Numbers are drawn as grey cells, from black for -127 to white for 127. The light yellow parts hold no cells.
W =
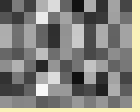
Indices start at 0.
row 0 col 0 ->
-80
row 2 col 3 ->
-28
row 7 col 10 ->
-34
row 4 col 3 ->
62
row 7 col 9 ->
46
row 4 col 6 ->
-12
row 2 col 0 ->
45
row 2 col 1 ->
-14
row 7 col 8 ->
-95
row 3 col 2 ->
37
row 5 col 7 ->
67
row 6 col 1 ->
-5
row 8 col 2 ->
7
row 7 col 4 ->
26
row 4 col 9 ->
13
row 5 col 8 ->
32
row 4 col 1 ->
-43
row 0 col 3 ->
48
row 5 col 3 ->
-89
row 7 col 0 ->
-69
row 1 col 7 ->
-78
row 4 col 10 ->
-6
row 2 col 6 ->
72
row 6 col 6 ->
-111
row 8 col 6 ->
24
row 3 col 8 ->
44
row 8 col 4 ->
-23
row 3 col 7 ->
-53
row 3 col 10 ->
35
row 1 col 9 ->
32

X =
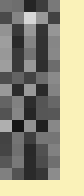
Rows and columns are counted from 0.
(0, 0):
-13
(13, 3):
-51
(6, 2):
-60
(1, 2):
87
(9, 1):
6
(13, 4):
-16
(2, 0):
19
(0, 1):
-17
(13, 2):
-85
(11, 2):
-64
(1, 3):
24
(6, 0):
-49
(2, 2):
23
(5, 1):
-70
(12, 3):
-46
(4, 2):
-12
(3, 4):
6
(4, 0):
24
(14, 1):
-44
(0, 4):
-6
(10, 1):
-106
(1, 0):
-53
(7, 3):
-85

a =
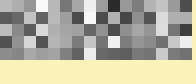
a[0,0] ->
57
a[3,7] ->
69
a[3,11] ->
21
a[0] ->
[57, 46, 22, 121, 56, -8, 39, 110, 29, -84, 24, -3, 51, 67, 26, -49]
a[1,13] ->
90
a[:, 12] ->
[51, -42, 21, 10, -11]
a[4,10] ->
-33
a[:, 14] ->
[26, 47, -10, 71, -5]
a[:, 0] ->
[57, -36, 60, -46, 13]
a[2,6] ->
33
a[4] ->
[13, 6, 40, 29, 35, 0, -29, 108, -22, -28, -33, -6, -11, 74, -5, -13]
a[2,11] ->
38
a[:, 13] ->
[67, 90, 92, -14, 74]
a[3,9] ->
112
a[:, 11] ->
[-3, 15, 38, 21, -6]
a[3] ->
[-46, 18, 85, -44, 53, 41, -4, 69, -11, 112, -2, 21, 10, -14, 71, 110]
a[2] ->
[60, 9, -34, 89, 48, 37, 33, -25, 18, -51, 15, 38, 21, 92, -10, -66]
